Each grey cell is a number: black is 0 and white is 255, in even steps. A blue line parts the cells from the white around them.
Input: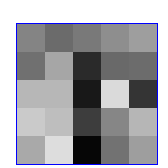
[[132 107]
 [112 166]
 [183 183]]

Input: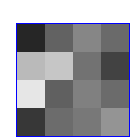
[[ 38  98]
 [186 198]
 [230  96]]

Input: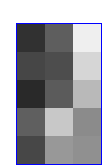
[[49 94]
 [70 77]
 [41 91]]

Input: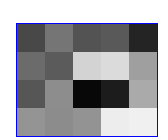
[[ 72 117]
 [107  91]
 [ 86 141]]

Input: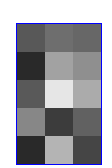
[[ 88 110]
 [ 41 162]
 [ 89 230]]

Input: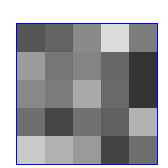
[[ 86  99]
 [156 118]
 [136 123]]

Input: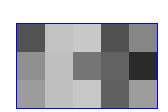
[[ 82 194]
 [144 191]
 [156 192]]

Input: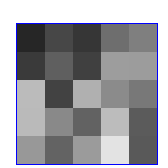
[[ 38  71]
 [ 58  95]
 [187  66]]
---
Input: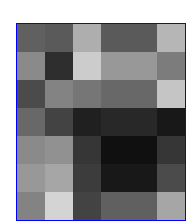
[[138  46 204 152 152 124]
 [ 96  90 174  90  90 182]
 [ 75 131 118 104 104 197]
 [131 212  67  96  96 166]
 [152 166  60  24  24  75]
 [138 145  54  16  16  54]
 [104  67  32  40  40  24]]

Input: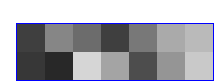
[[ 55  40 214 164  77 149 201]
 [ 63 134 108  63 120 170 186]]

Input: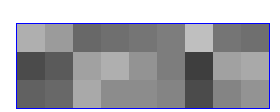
[[ 97 104 169 140 140 132  75 132 147]
 [ 75  90 161 175 147 125  62 161 169]
 [175 155 104 111 117 125 191 117 111]]

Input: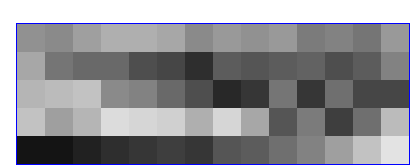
[[181 187 194 138 130 105  78  40  54 117  54 111  70  70]
 [194 159 181 220 214 208 175 214 167  85 123  62 111 187]
 [145 138 159 175 175 167 138 153 145 153 123 130 117 153]
 [167 117 105 105  78  70  46  92  85  92  98  78  92 130]
 [ 20  20  33  46  54  62  54  85  92 111 130 159 194 227]]

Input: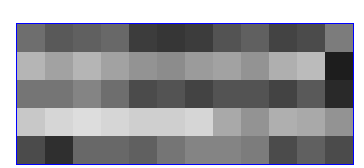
[[200 214 221 214 207 207 214 169 147 175 169 147]
 [181 162 181 162 147 140 155 162 147 175 187  29]
 [117 117 132 110  75  83  67  83  83  67  89  41]
 [ 75  47 104 104  96 117 132 132 124  75  96  75]
 [110  89  96 104  60  54  60  83  96  67  75 124]]

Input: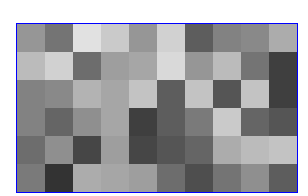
[[150 116 225 202 150 209  93 130 137 172]
 [130 137 179 166 195  93 195  85 195  63]
 [122  51 172 166 158 109  78 116 143  93]
 [130 101 143 166  63  93 122 202 101  85]
 [187 209 109 158 166 217 150 187 116  63]
 [109 143  70 158  70  85 101 172 187 195]]
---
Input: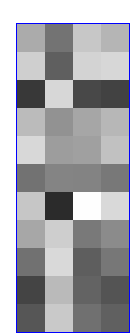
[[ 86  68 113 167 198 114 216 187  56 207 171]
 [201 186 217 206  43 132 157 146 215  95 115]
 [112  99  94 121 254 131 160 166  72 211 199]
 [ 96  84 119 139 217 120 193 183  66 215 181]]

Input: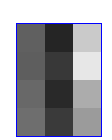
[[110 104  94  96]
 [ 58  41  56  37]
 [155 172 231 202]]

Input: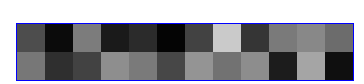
[[119  77]
 [ 47  11]
 [ 66 124]
 [142  26]
 [122  43]
 [ 71   4]
 [148  66]
 [114 202]
 [141  53]
 [ 28 122]
 [165 136]
 [ 15 108]]

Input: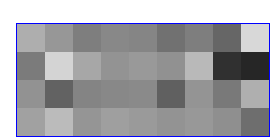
[[161 146 123 174]
 [187  98 212 151]
 [149 132 167 126]
 [159 136 147 136]
 [154 138 153 133]
 [147  96 145 113]
 [152 148 185 126]
 [143 121  48 102]
 [110 175  38 216]]

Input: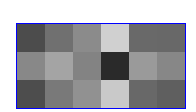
[[ 77 136  76]
 [121 164 112]
 [145 131 139]
 [201  42 208]
 [104 154 105]
 [ 95 135 104]]

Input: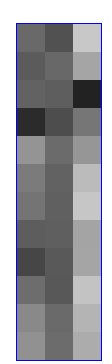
[[145 137 109  70  93 116 123 148  43  98  91 105]
 [108 106  88  89  95  96  98 107  77  94 104  81]
 [172 180 195 165 164 198 187 150 118  34 165 200]]

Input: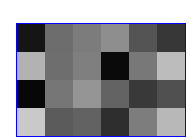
[[201   7 178  21]
 [ 91 118 110 109]
 [ 98 149 127 124]
 [ 46  99  10 142]
 [125  57 120  84]
 [184  80 188  55]]
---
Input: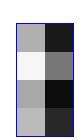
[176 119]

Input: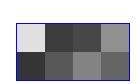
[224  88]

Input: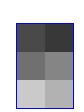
[ 73 133]

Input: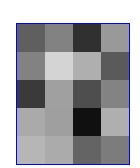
[ 95 212  78 175]

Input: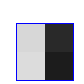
[215  28]

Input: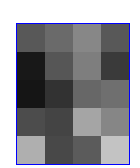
[ 88  86 103 134]
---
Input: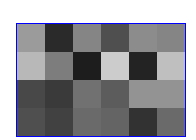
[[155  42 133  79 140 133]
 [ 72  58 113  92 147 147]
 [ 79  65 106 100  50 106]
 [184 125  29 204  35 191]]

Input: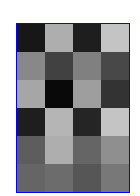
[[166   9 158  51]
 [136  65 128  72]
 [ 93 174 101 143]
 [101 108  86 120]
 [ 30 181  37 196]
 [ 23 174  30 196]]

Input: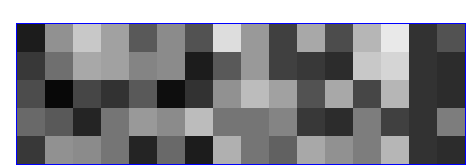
[[ 28 145 200 161  89 139  82 221 153  64 168  76 182 233  50  82]
 [ 56 111 168 161 132 139  28  89 153  64  56  44 200 213  50  44]
 [ 56 145 139 117  36 105  28 176 117  97 168 145 125 182  50  44]
 [ 76   8  70  50  89  14  50 145 188 161  82 168  70 182  50  44]
 [105  89  36 117 153 139 188 117 117 132  56  44 125  64  50 125]]

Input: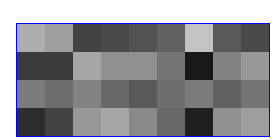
[[ 59  59 166 144 144 117  24 131 152]
 [ 45  67 152 166 137 104  31 144 158]
 [123 110 131 104  89 110 123  96 117]
 [173 158  67  74  82  96 195  89  74]]

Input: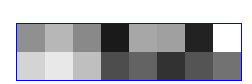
[[212 232 191  77  99  50  84 114]
 [144 183 137  26 167 160  34 255]]

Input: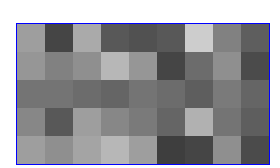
[[158  69 170  88  81  88 205 129  94]
 [158 143 164 183 158  62  69 143  75]
 [135  88 158 135 122 101 177 116  94]
 [150 129 143 183 150  69 108 143  75]
 [116 116 108 101 116 108  94 122 101]]
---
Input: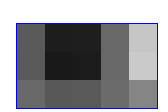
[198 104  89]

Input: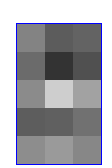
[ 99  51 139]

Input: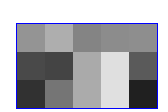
[142 223 171]

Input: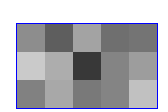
[116 132 121]

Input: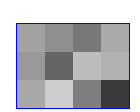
[169 188 205]

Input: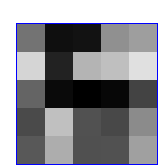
[158 191   0 192  88]

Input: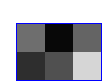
[100  80]

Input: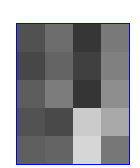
[121  64 124  82]
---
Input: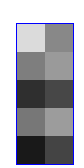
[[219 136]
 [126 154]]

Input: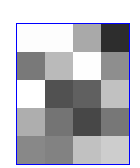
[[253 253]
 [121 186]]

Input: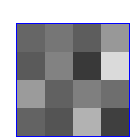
[[102 118]
 [ 90 130]]

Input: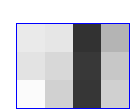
[[234 230]
 [227 216]]

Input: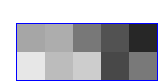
[[166 173]
 [231 188]]

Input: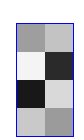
[[158 195]
 [244  42]]

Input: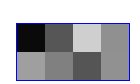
[[ 10  86]
 [159 128]]

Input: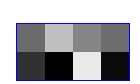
[[107 192]
 [ 49   1]]
